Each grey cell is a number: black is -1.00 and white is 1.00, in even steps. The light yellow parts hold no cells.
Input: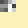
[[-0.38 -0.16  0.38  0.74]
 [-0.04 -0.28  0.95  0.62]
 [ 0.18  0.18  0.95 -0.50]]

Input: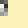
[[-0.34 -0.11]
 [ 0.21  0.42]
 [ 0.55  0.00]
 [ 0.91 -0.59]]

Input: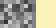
[[-0.47 -0.12  0.69 -0.34 -0.47  0.12  0.58 -0.47 -0.12]
 [-0.34  0.45  0.12 -0.34 -0.34  0.12 -0.34 -0.47 -0.12]
 [-0.22 -0.60  0.58  0.12  0.32  0.01  0.58 -0.22  0.01]
 [ 0.01  0.32  0.22  0.12  0.45 -0.12 -0.47  0.01  0.01]
 [ 0.22 -0.34  0.45  0.12 -0.12 -0.22  0.32  0.22  0.01]
 [ 0.32  0.58  0.22  0.32  0.45 -0.12 -0.34  0.32  0.01]
 [ 0.45 -0.22 -0.22  0.32 -0.12  0.01  0.22  0.45  0.01]]

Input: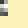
[[-0.51  0.33]
 [-0.27 -0.39]
 [ 0.08  0.45]
 [ 0.71  0.97]]

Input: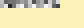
[[ 0.38  0.81 -0.69 -0.10  0.71  0.92  0.03  0.50  0.92  0.25  0.38  0.92
   0.71 -0.23 -0.47]
 [ 0.50 -0.23 -0.10 -0.10  0.03  0.25  0.14  0.60 -0.35  0.14  0.38 -0.35
   0.60  0.03  0.71]]

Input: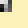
[[-0.90  0.09 -0.24]
 [-0.70  0.32 -0.35]
 [ 0.77  0.67 -0.48]]
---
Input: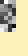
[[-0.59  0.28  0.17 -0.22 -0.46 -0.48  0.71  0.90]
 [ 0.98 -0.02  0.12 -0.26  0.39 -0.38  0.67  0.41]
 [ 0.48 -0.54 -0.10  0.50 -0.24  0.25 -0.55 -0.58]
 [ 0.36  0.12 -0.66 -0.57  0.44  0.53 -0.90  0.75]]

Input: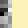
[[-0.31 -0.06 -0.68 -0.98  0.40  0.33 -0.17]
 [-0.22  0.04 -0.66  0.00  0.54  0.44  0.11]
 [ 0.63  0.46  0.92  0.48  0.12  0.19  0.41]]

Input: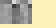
[[ 0.03  0.17  0.18  0.25  0.21  0.21]
 [-0.04  0.33  0.27  0.28  0.23  0.26]
 [-0.09  0.30  0.17  0.14  0.25  0.20]
 [ 0.71 -0.55 -0.13 -0.11 -0.06 -0.14]
 [ 0.36 -0.25 -0.12 -0.08  0.05 -0.04]
 [ 0.07  0.39  0.27  0.14  0.06  0.13]
 [ 0.02  0.23  0.27  0.37  0.22  0.28]
 [ 0.53 -0.34  0.00  0.02  0.04 -0.02]]

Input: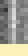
[[-0.34 -0.15 -0.38 -0.26  0.00 -0.24 -0.20 -0.28 -0.05 -0.34 -0.18]
 [-0.07 -0.22 -0.60 -0.22 -0.20 -0.13 -0.30 -0.10 -0.10 -0.09 -0.22]
 [ 0.16  0.07  0.19  0.20  0.23  0.12  0.25  0.08  0.11  0.13  0.06]
 [ 0.58  0.41  0.64  0.65  0.71  0.49  0.75  0.41  0.48  0.51  0.38]
 [ 0.01  0.08 -0.02  0.06  0.00  0.25 -0.06  0.04 -0.03 -0.03  0.03]
 [-0.05 -0.10  0.14  0.10 -0.11 -0.08 -0.14  0.05 -0.08 -0.10 -0.02]
 [ 0.07 -0.02  0.20  0.06 -0.02  0.03  0.16  0.10  0.14  0.28  0.05]]

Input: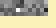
[[ 0.10 -0.10 -0.36  0.16]
 [ 0.12  0.25 -0.15 -0.25]
 [ 0.14  0.09 -0.30 -0.03]
 [-0.13 -0.06 -0.17 -0.31]
 [-0.18 -0.41  0.95 -0.16]
 [-0.54 -0.37  0.22 -0.20]
 [ 0.22  0.05  0.18 -0.09]
 [ 0.22  0.25 -0.28  0.00]
 [ 0.14 -0.28  0.17 -0.02]
 [ 0.01  0.19 -0.28 -0.30]
 [-0.04 -0.12  0.19 -0.07]
 [ 0.41  0.14 -0.73  0.15]]

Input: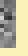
[[ 0.09  0.16 -0.48  0.23  0.64  0.24 -0.43  0.41 -0.09  0.00  0.13  0.16]
 [-0.23 -0.14  0.12 -0.32 -0.48  0.26 -0.03 -0.18  0.39  0.15  0.08 -0.03]
 [-0.17 -0.08 -0.13 -0.31 -0.62  0.05 -0.03 -0.06  0.38  0.08 -0.01 -0.06]
 [-0.08 -0.10  0.02  0.21 -0.11  0.11  0.10  0.13  0.01 -0.15 -0.01  0.10]]

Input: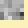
[[ 0.49  0.31  0.40 -0.01 -0.05]
 [ 0.30  0.35  0.54  0.57  0.44]
 [ 0.19  0.15  0.41  0.24  0.69]
 [ 0.41  0.40  0.37  0.14  0.21]
 [ 0.41  0.38  0.24 -0.02  0.21]
 [ 0.41  0.25  0.58 -0.51  0.02]]

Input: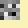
[[ 0.07 -0.69  0.22 -0.25 -0.64]
 [ 0.08  0.03  0.02  0.85  0.62]
 [ 0.17  0.76 -0.01 -0.39  0.55]
 [ 0.04 -0.58  0.13 -0.92  0.34]
 [-0.08  0.77  0.07  0.31  0.15]]
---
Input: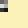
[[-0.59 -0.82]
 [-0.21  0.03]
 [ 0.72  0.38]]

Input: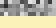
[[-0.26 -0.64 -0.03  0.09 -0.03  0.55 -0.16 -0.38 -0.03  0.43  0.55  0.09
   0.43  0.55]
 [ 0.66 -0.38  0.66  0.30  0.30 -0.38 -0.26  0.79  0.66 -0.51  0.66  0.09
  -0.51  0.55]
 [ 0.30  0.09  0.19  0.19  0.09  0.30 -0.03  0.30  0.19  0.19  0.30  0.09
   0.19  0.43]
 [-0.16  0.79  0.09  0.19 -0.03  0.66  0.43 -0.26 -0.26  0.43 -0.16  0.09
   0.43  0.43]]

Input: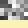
[[-0.62 -0.51  0.84  0.64  0.54 -0.05 -0.26]
 [-0.38 -0.38  0.64  0.84  0.31  0.41  0.05]
 [-0.26 -0.26 -0.38  0.97  0.74  0.05  0.31]
 [ 0.54 -0.16  0.54 -0.38  0.18 -0.05  0.97]
 [ 0.74  0.18  0.18  0.41  0.18  0.41 -0.05]]

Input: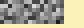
[[ 0.24 -0.44 -0.54 -0.33 -0.10  0.12  0.12 -0.54 -0.54 -0.10  0.24  0.24
   0.02  0.24 -0.22 -0.44]
 [-0.54 -0.33  0.47  0.12  0.02 -0.22  0.37  0.47 -0.44 -0.44  0.47 -0.54
   0.02  0.47  0.02 -0.22]
 [-0.10 -0.22  0.37 -0.10  0.12 -0.10  0.47  0.24 -0.33 -0.22  0.47  0.02
   0.02  0.47  0.37  0.12]
 [ 0.24 -0.10  0.37  0.37  0.12 -0.10  0.12 -0.22  0.12 -0.10 -0.44  0.24
   0.02 -0.44  0.59  0.02]
 [-0.54  0.24  0.24 -0.22  0.02  0.12 -0.33  0.59  0.24 -0.10  0.02 -0.44
   0.02  0.02 -0.77 -0.22]
 [ 0.59  0.59 -0.64  0.37  0.24  0.12 -0.64 -0.22  0.71  0.37 -0.44  0.47
   0.02 -0.33 -0.10 -0.33]]

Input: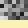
[[ 0.26 -0.32  0.02 -0.53  0.02 -0.78  0.38]
 [ 0.50 -0.08 -0.53  0.50 -0.43  0.13 -0.32]
 [-0.78  0.38  0.26 -0.53  0.02  0.26 -0.43]
 [ 0.50  0.50  0.02  0.26  0.26 -0.08 -0.21]
 [ 0.74  0.62 -0.21 -0.32 -0.65 -0.08 -0.21]]

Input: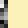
[[ 0.63 -0.81]
 [-0.36 -0.71]
 [ 0.86 -0.49]
 [-0.93 -0.26]
 [-0.60 -0.05]
 [-0.16  0.30]
 [ 0.19  0.42]]

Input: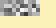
[[ 0.17 -0.17 -0.30  0.53 -0.17  0.93  0.73  0.29  0.83 -0.17]
 [ 0.53  0.06 -0.05  0.06  0.83 -0.17 -0.55  0.17  0.42  0.42]
 [ 0.29  0.29  0.06  0.42 -0.05  0.06  0.73  0.29  0.17  0.83]
 [ 0.29  0.63  0.63  0.17  0.53 -0.30 -0.17  0.42 -0.43  0.42]]

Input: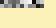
[[ 0.48  0.03  0.25 -0.32  0.36 -0.42  0.69  0.03  0.13 -0.80 -0.42]
 [-0.68  0.48 -0.09 -0.22 -0.09  0.69  0.80  0.93 -0.93  0.36  0.59]]
